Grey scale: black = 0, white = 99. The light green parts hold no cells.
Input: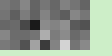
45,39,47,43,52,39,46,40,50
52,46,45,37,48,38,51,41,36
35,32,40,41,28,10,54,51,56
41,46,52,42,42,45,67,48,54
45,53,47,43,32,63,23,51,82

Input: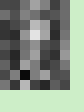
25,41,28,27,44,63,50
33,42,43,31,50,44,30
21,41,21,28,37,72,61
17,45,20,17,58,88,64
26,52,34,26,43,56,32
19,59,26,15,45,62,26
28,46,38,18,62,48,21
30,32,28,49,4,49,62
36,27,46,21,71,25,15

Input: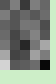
49,40,33,49,22
34,42,48,33,40
45,30,38,33,46
51,33,41,27,38
46,65,46,29,15
62,48,65,26,29
42,3,82,34,36

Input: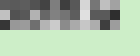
74,63,36,35,36,32,26,49,24,34,83,46
35,18,75,32,34,69,40,50,45,36,87,35
24,61,21,59,60,43,70,79,54,66,77,67

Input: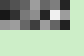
49,14,25,32,38,61,40
93,61,9,19,47,55,14
39,13,58,61,40,24,61

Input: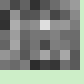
52,60,45,28,38,19,32,42
37,53,21,57,32,33,48,27
59,48,19,67,51,55,86,58
42,42,43,61,40,46,46,50
47,41,39,64,37,45,28,49
65,34,58,51,34,48,64,42
43,35,45,41,48,17,25,21
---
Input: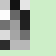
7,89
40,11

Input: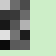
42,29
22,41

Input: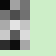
63,45
30,44

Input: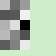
42,60
34,93

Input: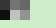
45,40
75,57

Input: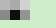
66,81
6,57

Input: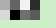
39,94
1,43
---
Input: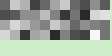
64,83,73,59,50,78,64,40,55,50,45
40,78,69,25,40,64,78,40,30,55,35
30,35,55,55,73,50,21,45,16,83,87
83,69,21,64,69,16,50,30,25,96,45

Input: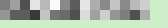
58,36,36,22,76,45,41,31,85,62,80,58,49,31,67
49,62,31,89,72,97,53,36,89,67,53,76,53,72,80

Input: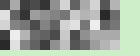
24,92,70,42,38,29,78,29,56,66,66,66
16,87,51,38,24,56,74,33,42,61,70,78
82,51,46,29,51,38,82,87,46,92,38,46
29,66,24,29,20,56,82,38,66,82,33,70
87,38,20,61,56,51,46,78,70,74,16,42

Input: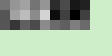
33,63,73,54,82,5,25,0,25
45,58,63,45,58,17,29,9,13
33,21,37,29,54,41,37,49,41

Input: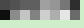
6,54,76,50,80,67,89,41
28,32,37,37,62,58,46,18

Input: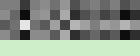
35,44,89,44,35,62,26,70,62,49,62,58,70,58
49,49,22,49,54,44,58,31,44,49,40,49,31,40
54,40,9,54,54,35,66,18,31,40,26,35,5,18
54,40,5,54,58,31,66,18,31,40,26,35,5,18

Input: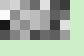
97,55,77,73,64,37,45
32,50,68,28,41,37,60
77,82,60,41,87,32,23
9,68,55,73,64,23,87

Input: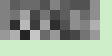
50,18,72,23,63,18,32,55,50,68
50,45,63,27,45,27,36,55,41,55
50,36,41,41,32,50,36,32,32,55
59,68,14,77,41,59,23,27,45,59
